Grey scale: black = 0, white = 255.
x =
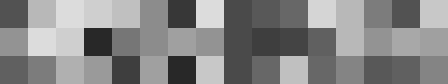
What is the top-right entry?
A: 200
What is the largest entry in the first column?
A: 147
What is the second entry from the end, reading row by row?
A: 96
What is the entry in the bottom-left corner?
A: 96
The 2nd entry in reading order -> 184
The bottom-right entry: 132
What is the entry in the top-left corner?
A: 82
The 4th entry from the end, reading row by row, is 132
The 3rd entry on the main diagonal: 176

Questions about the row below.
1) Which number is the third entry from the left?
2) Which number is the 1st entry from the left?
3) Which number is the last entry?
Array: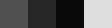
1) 9
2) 80
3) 222
